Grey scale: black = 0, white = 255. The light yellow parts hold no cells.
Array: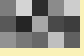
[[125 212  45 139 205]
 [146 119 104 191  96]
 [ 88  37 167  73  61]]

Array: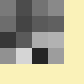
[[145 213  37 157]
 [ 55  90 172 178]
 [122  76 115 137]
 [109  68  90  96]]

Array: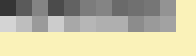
[[212 190 154 204 168 182 175 175 140 154 162]
 [ 53  90 132  75  98 124 132 106 112 118 147]]

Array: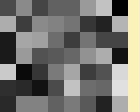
[[ 26 166 160 109  61 116  69  69]
 [ 26 154  82  89 103 146 173  18]
 [ 75 138  69  97  97 154 194   2]
 [ 41 130 130  97 122  89  34 173]
 [173  61 138 130 116  54  34 180]
 [ 47  41  18  75 194 109 103 224]
 [202  10  54 122 166  61  82 216]]

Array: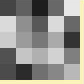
[[ 81 197 176 210 127]
 [203 155 120 170  51]
 [218 143  88 218 104]
 [ 69  96  29 104 231]
 [ 75  43 112 135 184]]

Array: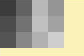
[[ 84 135 177 206]
 [ 76 114 192 162]
 [ 60  98 184 149]]

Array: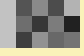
[[194 110  55 124  33]
 [194  84 138  76 179]
 [194  62 146 104 116]]

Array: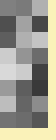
[[217 204  65]
 [ 94 176 196]
 [ 79 162  71]
 [204 148 108]
 [128 122 176]
 [115 108  86]
 [189 101 140]
 [154  94  57]]

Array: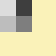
[[189 126]
 [220  62]]
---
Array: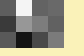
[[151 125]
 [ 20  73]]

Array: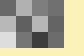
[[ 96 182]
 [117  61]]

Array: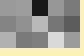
[[145 185]
 [122 127]]

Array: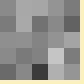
[[169 114]
 [144 132]]

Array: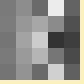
[[151 167]
 [163 204]]

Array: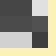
[[ 75  81]
 [209  62]]

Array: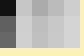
[[207 190]
 [208 192]]
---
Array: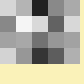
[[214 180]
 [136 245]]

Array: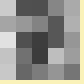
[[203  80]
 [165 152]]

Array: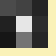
[[ 75  66]
 [ 33 230]]

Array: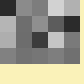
[[ 42 139]
 [181 110]]

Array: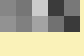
[[134 118]
 [146 128]]

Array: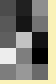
[[76 32]
 [88 21]]

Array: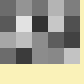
[[108 148]
 [ 89 226]]

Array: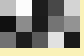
[[192 252]
 [ 16 140]]
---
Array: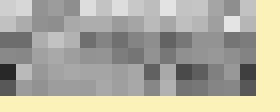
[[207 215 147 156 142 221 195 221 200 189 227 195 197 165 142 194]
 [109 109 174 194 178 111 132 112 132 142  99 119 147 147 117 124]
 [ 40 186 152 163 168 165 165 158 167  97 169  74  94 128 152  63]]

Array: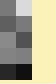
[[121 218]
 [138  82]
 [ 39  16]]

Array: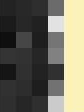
[[ 35  40  46 107]
 [ 15  70  30 117]
 [ 21  48  34  48]
 [ 47  38  47 203]]

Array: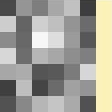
[[ 73 149 126 167 193  61]
 [139 104 247 221 155  87]
 [167 172  85  89 123 214]
 [ 82 136 182 197 170  81]]

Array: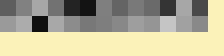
[[ 94 129 167 114  35  19 127 100 121 106  52 167  73]]

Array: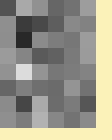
[[ 83 169 145 102 114 157]
 [142  40 139 125 119 156]
 [146 220 148 119 124 131]
 [139  70 170 108 123  86]]

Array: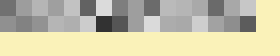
[[113 157 181 159 194  98 219 126 158 107 186 181 169 106 168 199]]
